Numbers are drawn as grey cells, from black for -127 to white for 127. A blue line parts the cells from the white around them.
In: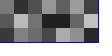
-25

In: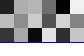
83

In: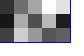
57

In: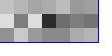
-2

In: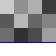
-25

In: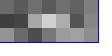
-43
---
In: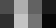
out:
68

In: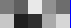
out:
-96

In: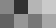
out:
23

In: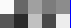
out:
-84

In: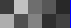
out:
-47

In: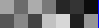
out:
8

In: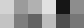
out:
-1

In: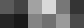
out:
-101
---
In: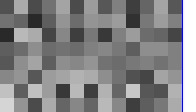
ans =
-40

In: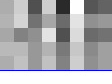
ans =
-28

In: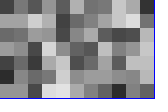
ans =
-76

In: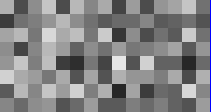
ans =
-14

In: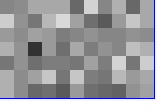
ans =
40

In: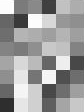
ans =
45
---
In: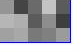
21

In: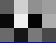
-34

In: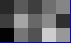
-87

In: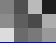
0

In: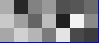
45

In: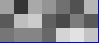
34

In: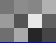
-9

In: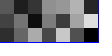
-39

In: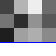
-61

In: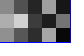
10
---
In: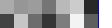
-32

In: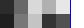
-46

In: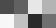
-15

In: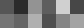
35

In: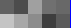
-36

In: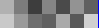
80
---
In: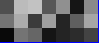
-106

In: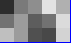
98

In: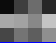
-19

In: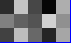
-121

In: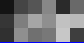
-85

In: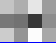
102

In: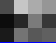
43
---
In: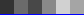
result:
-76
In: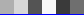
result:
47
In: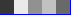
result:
-73
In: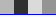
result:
55
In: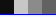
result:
-113
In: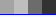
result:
36
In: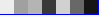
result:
109
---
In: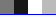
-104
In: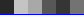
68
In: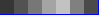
-45
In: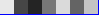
-57
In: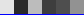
-86
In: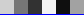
-9
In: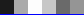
42
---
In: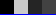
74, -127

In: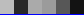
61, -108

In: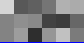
85, -81

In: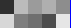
102, -80

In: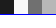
121, -99

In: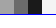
116, -101
